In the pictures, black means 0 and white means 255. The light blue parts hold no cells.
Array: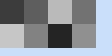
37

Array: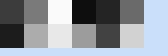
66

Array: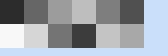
197

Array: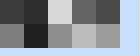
188

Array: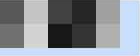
52

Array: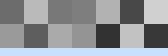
193

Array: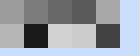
203

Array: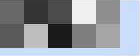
127
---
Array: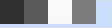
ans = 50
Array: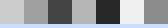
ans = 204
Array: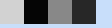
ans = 210
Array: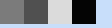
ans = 123
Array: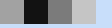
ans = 162
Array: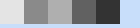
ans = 228
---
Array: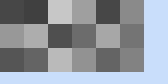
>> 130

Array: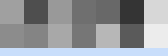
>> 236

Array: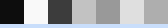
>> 174

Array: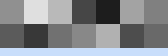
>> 105

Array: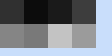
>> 155

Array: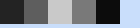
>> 12

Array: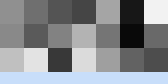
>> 77
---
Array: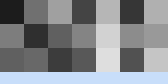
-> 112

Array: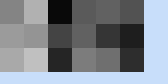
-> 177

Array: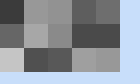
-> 152

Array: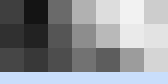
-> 20

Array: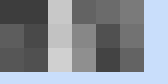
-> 61

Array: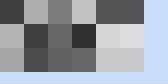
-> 174

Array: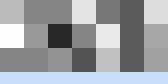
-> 133

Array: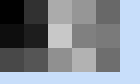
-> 49
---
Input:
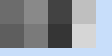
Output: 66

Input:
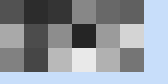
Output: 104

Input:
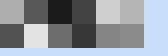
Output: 207

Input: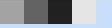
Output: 33

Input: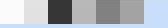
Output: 129

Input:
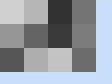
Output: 50

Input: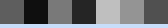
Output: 148

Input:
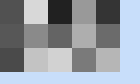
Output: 153

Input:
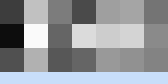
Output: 165

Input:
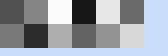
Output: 230
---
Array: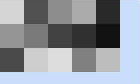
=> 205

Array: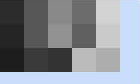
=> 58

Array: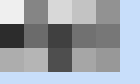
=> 181

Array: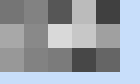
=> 130

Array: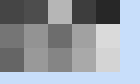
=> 153

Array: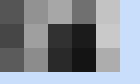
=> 140

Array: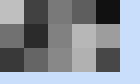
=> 101
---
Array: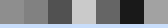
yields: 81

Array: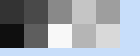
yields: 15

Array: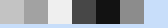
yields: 162

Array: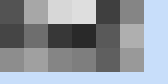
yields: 160

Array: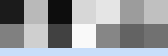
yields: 65

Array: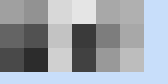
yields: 44

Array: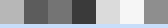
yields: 116
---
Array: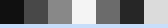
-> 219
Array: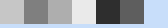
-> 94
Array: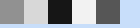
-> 86
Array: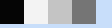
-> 117
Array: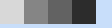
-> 44
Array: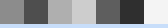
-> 244
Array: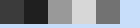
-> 114
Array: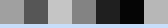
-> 183
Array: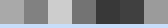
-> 155
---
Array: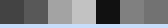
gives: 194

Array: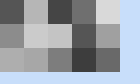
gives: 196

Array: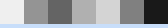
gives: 176

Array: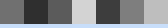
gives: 211

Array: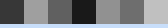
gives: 25

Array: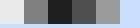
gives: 31

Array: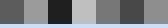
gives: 190

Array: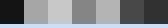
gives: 132
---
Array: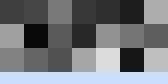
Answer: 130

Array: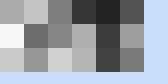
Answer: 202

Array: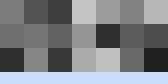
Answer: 47

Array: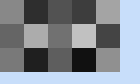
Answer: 121

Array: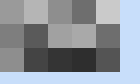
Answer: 142

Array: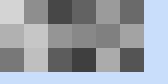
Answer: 120
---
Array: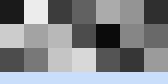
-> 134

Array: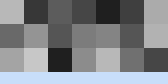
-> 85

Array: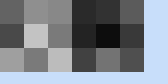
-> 13

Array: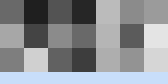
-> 91

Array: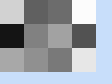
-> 162

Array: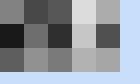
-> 198
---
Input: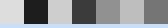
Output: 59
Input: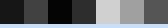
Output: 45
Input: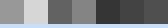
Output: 132
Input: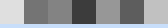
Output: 60
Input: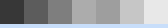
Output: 172
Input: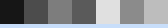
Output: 90
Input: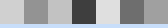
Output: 62
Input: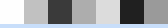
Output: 173
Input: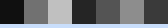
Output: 37
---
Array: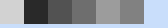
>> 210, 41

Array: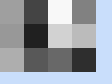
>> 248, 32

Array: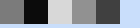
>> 216, 11

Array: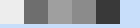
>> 237, 57

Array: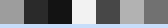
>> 242, 19

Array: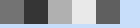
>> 233, 53

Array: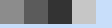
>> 198, 51
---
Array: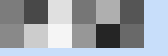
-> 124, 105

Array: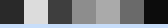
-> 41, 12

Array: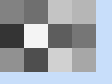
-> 130, 167

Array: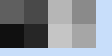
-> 95, 166

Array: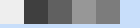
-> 238, 124

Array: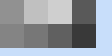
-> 145, 57

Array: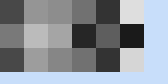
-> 72, 214

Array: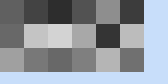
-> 96, 112
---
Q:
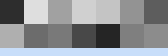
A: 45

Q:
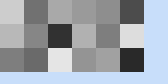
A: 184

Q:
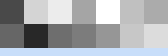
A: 73

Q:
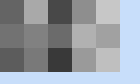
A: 114

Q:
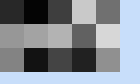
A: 151

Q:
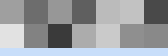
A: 159

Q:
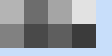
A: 180
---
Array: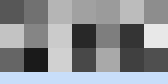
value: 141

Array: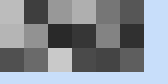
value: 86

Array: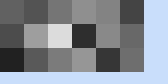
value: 68

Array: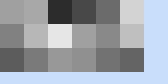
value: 211

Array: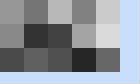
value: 203

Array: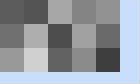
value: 146
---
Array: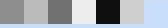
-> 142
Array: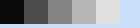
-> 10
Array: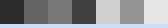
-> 44
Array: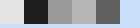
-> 228
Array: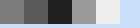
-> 125
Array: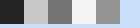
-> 37
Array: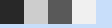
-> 40
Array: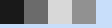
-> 25
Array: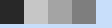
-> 40
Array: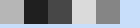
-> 182
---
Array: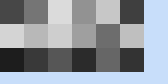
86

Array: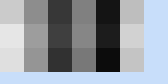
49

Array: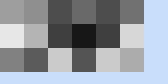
203

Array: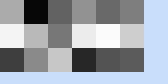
199

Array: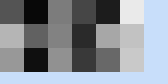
145

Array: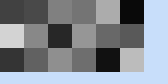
143
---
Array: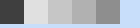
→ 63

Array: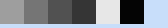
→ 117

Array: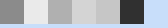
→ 234

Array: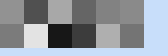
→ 227

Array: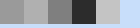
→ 154

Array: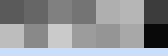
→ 202

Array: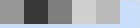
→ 150
